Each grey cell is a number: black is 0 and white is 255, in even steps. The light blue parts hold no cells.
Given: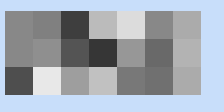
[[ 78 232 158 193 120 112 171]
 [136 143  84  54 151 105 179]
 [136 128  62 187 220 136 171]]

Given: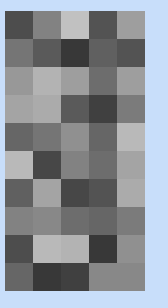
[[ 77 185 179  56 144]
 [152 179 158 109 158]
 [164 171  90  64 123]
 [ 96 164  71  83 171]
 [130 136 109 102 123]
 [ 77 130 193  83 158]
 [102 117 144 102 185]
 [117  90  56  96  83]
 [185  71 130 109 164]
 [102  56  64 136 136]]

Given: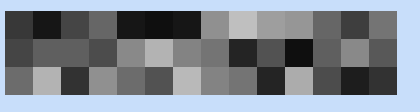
[[108 179  50 144 108  82 185 131 116  36 172  76  29  50]
 [ 69  95  95  76 137 179 131 116  36  82  15  95 137  88]
 [ 56  22  69 102  22  15  22 144 191 158 150 102  62 116]]

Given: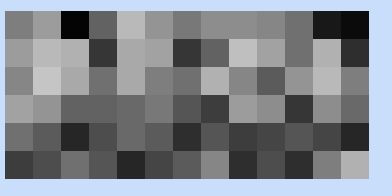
[[134 197 169 112 169 126 112 177 134  91 148 185 126]
 [156 185 177  54 169 162  54  98 191 162 112 177  46]
 [126 156   4  98 185 148 120 141 141 134 112  24  11]
 [162 148  98  98 105 120  85  61 156 141  54 141 105]
 [112  91  38  77 105  91  46  85  61  69  85  69  38]
 [ 61  77 112  85  38  69  91 134  46  77  46 126 177]]

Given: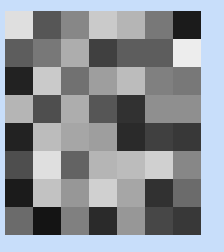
[[ 78 223  99 181 188 208 135]
 [ 34 202 113 158 188 128 120]
 [ 27 194 151 208 166  49 107]
 [ 34 188 166 158  42  64  56]
 [ 93 120 173  64  93  93 237]
 [223  86 135 202 181 120  27]
 [181  78 173  86  49 143 143]
 [107  20 128  42 151  71  56]]

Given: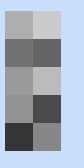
[[174 203]
 [154 187]
 [ 53 135]
 [114 100]
 [147  74]]

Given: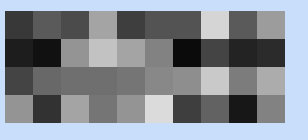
[[ 68 104 111 111 117 136 142 201 124 172]
 [ 56  90  75 164  62  83  83 213  90 156]
 [148  50 164 117 148 219  62  98  23 130]
 [ 29  17 148 194 164 130  11  68  35  43]]
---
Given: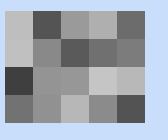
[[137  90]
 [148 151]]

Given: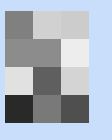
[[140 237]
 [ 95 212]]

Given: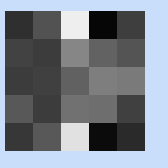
[[ 60 134]
 [ 64  97]]

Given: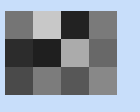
[[ 31 171]
 [124  87]]

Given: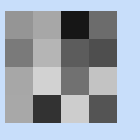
[[181  92]
 [210 113]]

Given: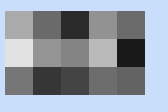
[[148 132]
 [ 54  68]]

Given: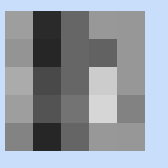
[[ 38 102]
 [ 73 102]]

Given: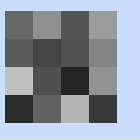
[[69 81]
 [79 37]]

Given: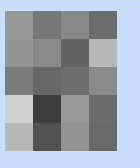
[[137  99]
 [103 109]]
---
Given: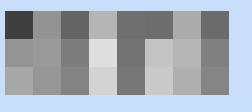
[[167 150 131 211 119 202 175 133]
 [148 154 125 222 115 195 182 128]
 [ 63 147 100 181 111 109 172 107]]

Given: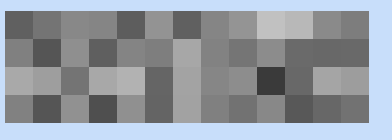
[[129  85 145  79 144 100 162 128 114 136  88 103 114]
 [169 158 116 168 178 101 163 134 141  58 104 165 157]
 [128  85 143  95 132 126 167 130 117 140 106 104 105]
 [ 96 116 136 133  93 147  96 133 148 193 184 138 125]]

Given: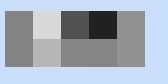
[[131 182 134 133 145]
 [131 217  81  33 145]]

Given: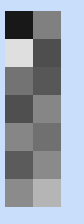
[[139 181]
 [ 91 138]
 [134 112]
 [ 79 134]
 [115  87]
 [223  78]
 [ 24 128]]

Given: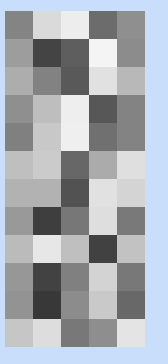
[[198 221 120 142 228]
 [147  56 140 201 104]
 [151  66 128 211 120]
 [187 231 191  65 194]
 [153  62 119 222 121]
 [178 178  82 225 212]
 [191 203 103 171 223]
 [128 200 239 112 131]
 [143 190 238  87 131]
 [173 130  89 225 184]
 [157  68  94 244 140]
 [132 218 237 108 143]]

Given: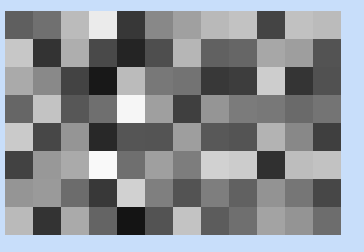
[[186  51 170 100  20  83 195  92 111 163 148 109]
 [149 154 108  56 209 127  83 126  97 147 118  71]
 [ 66 152 170 249 111 159 125 209 204  48 189 194]
 [202  71 149  40  85  84 158  88  84 179 136  63]
 [102 195  87 111 246 159  63 149 123 120 106 116]
 [170 137  67  24 187 120 115  56  61 205  52  81]
 [199  51 174  73  36  78 182  97 102 167 158  83]
 [ 95 112 187 235  55 136 160 185 194  68 193 187]]
